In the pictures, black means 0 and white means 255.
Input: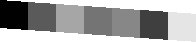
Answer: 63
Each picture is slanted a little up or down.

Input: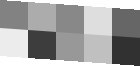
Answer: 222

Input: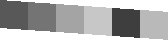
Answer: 62

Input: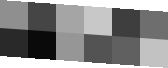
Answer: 62

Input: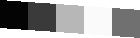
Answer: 250

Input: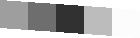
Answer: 188

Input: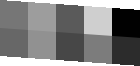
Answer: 207

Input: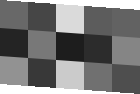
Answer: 92
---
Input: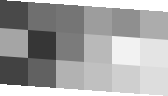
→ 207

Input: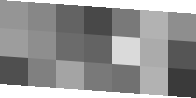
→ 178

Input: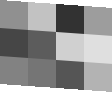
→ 85

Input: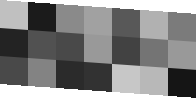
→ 184

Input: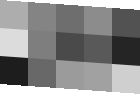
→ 161

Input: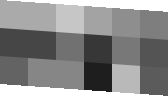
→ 185
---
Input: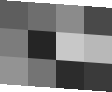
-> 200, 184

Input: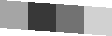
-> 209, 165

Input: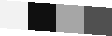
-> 242, 166

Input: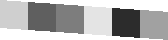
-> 228, 207

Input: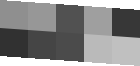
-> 192, 186

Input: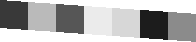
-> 235, 215

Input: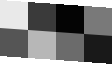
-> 233, 183

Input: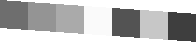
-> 250, 199

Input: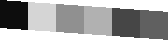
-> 213, 177

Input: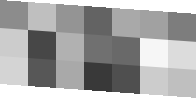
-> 246, 220
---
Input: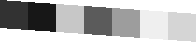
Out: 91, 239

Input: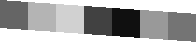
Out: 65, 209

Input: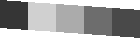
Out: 171, 208

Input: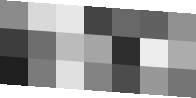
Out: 165, 237

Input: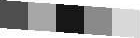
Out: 23, 216

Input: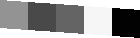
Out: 100, 246

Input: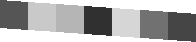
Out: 48, 214

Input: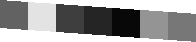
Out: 37, 227
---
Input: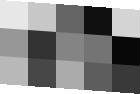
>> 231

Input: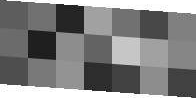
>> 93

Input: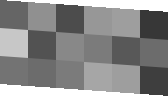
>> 101

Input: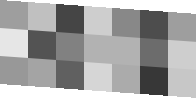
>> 158

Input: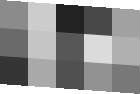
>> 139

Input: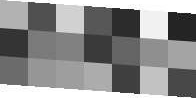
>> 178
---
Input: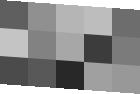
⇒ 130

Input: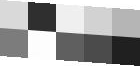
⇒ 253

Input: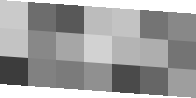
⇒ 136

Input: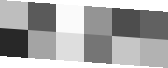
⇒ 164

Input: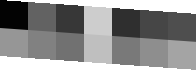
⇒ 129

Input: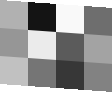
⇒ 235

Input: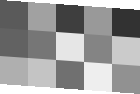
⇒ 118
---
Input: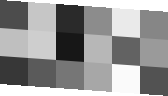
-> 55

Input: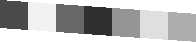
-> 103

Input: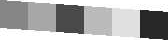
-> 133

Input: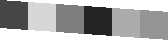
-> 127

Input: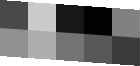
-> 59

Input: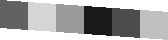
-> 98

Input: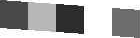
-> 109

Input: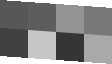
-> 87
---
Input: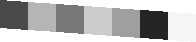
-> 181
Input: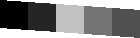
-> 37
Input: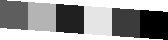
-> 180
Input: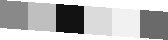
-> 191
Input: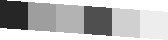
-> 158
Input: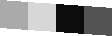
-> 215
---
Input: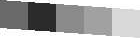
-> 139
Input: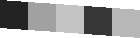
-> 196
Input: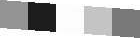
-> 252
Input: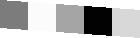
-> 165
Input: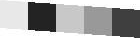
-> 200
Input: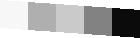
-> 202
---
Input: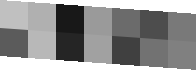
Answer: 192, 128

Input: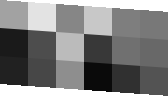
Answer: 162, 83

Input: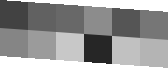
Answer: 66, 180

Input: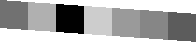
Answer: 113, 92

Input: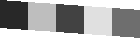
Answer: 40, 110

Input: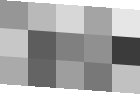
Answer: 150, 193

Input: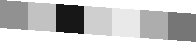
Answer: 145, 118

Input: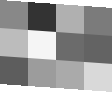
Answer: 136, 217

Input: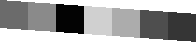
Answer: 107, 53
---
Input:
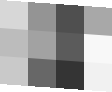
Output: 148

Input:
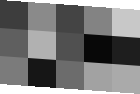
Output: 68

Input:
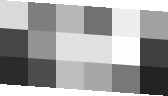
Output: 113

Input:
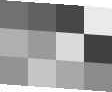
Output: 97

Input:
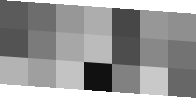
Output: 71

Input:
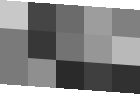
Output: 107

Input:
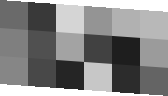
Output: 148
